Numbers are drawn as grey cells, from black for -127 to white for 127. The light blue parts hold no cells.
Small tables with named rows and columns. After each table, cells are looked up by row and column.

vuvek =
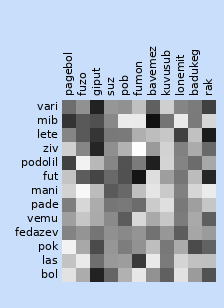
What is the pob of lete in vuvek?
-5
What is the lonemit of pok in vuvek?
43
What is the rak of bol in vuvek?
-45
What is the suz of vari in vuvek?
22
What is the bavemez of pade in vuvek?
75
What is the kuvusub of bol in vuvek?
-31
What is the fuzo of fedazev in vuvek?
20
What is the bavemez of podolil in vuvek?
-96
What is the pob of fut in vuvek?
-46
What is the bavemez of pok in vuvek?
62
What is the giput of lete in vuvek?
-74
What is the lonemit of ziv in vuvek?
1
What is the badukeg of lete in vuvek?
65

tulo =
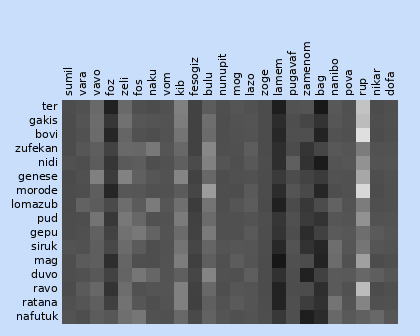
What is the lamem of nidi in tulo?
-81
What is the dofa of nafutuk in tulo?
-41
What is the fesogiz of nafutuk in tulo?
-54
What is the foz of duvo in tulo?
-61
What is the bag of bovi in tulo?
-92
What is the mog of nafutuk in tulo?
-47
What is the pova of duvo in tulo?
-38
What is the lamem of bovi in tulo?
-88
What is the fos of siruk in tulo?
-36
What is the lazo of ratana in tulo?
-43
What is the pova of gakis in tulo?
-46
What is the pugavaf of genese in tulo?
-51
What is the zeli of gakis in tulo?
-14
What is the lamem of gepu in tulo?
-75
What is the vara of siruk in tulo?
-46

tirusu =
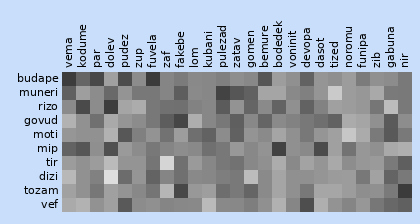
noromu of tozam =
28
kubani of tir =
7
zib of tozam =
16
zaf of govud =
-34
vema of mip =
-28
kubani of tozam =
30
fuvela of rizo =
-7
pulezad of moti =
12
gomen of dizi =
60
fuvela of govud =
-7
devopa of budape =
-29
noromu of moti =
71
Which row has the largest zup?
rizo

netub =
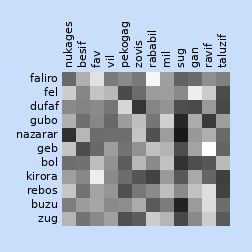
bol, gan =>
-49
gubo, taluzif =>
30
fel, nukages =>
76
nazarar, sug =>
-102
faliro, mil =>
31
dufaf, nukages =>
10
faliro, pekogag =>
10
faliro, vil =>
-4
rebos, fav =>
36
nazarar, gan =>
24
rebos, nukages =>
70
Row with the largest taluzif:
bol

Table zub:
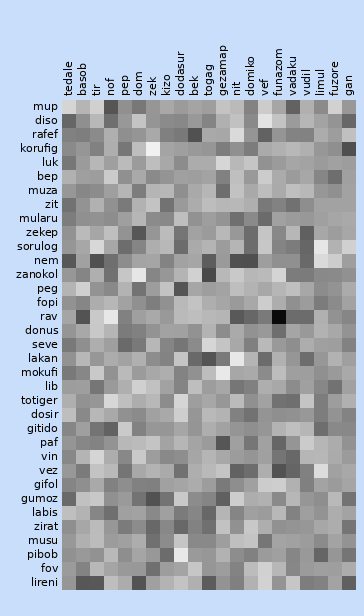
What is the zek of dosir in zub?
33
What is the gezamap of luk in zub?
86
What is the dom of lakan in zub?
48
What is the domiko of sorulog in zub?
-18
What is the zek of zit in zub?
67
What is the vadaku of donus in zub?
37
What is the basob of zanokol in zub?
5
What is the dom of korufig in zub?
62
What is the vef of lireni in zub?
82

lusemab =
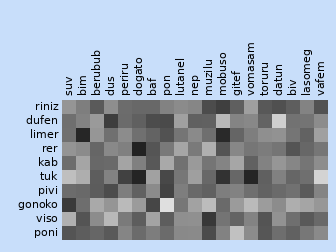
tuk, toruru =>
-31
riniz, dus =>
14
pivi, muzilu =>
-30
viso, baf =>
35
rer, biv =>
-43
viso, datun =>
18
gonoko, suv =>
-69
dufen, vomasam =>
8
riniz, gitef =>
-32
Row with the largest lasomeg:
gonoko

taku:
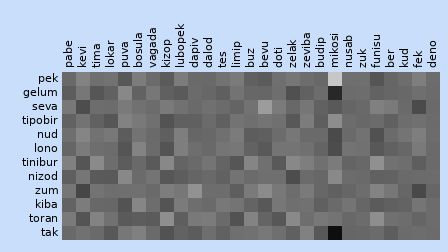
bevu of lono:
-38
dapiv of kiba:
-17
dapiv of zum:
18
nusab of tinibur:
-27
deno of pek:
-19
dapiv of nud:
-25
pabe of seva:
-7
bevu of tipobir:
-11
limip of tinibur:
-41
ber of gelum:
-25
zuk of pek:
-16
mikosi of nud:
-53

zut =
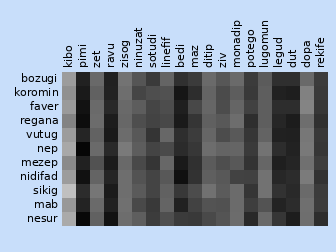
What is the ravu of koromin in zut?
-93
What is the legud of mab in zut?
-92
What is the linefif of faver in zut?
-50
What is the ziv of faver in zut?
-51
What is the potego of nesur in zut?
-86
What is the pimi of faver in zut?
-109
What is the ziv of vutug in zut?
-51
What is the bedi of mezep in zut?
-101
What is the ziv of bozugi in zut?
-40
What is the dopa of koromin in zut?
1
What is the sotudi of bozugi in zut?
-69
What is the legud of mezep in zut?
-96

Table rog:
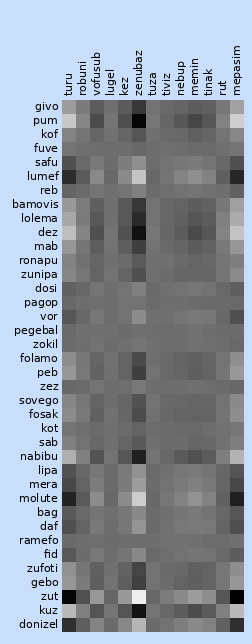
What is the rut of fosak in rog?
-12
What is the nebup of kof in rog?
-23
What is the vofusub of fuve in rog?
-17
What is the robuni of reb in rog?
-20
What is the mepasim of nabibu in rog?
50
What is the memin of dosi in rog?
-9
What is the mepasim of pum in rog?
79
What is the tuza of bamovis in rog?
-13
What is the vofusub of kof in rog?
-26
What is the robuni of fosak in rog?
-6
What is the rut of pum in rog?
1
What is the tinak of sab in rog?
-23
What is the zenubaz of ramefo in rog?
-18

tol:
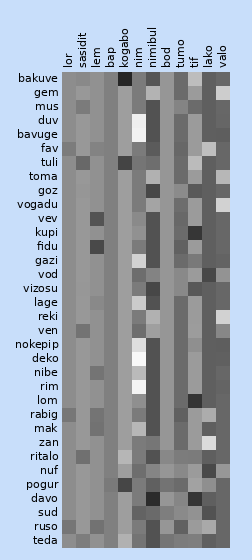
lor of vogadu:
13
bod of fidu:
22
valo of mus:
-24
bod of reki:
22
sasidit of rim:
24
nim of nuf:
-17
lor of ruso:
-9
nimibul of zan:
-9

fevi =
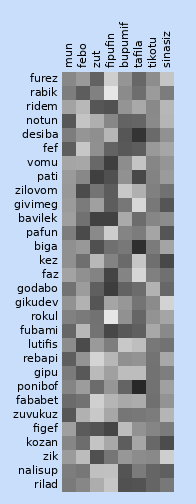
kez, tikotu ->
-16
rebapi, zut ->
84
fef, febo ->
71
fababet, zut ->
80
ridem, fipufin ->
-46
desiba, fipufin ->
54
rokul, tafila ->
-25
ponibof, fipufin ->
22
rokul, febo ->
-5
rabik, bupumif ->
11
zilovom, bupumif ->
72
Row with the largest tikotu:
godabo

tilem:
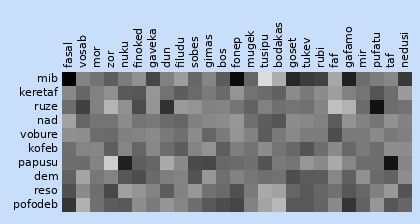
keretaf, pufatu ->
-42
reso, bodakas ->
33
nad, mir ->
2
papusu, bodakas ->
-5
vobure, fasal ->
15
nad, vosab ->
-26
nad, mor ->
-11
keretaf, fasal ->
9
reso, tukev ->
-38
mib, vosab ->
4
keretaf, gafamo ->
1
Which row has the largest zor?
papusu

